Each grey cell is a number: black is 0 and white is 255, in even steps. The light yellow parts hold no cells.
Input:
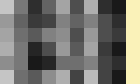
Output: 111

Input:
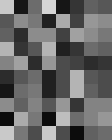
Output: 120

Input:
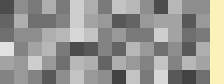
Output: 153

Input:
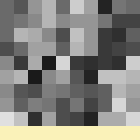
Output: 193

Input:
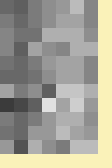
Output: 83

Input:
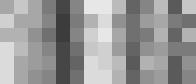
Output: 167
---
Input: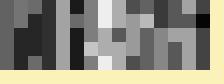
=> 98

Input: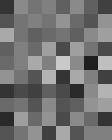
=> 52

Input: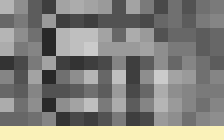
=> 181

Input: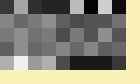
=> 56

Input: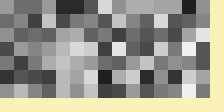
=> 154

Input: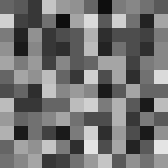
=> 101

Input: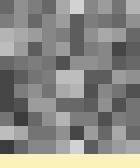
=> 104

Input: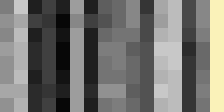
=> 125

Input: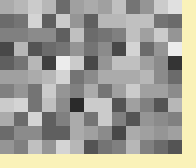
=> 171
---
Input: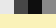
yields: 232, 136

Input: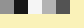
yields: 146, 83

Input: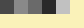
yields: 72, 193

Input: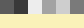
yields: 91, 122

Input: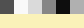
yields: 80, 176

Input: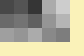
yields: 72, 125
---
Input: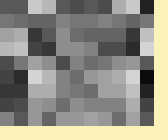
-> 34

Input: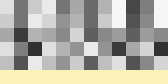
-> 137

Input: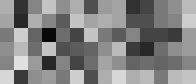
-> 155

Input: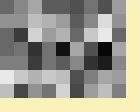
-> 135

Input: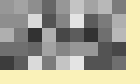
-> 184

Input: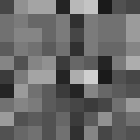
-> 155
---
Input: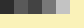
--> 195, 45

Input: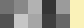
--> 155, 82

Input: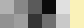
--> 224, 146

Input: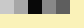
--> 94, 201

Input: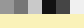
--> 240, 151

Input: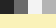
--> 180, 36

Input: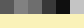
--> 196, 89
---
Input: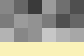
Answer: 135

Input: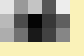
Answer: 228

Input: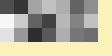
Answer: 78

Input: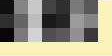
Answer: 16

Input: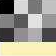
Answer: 0

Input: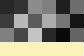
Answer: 40

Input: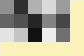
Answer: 144

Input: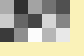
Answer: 172

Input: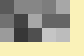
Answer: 89
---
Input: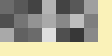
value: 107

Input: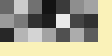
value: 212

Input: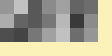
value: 119

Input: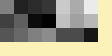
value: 128

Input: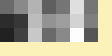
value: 200

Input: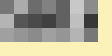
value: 139

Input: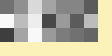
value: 248
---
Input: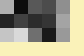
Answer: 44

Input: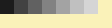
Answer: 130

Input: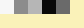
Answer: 182

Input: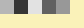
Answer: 226

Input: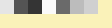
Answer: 250

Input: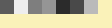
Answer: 149

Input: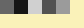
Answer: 208

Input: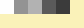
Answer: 178
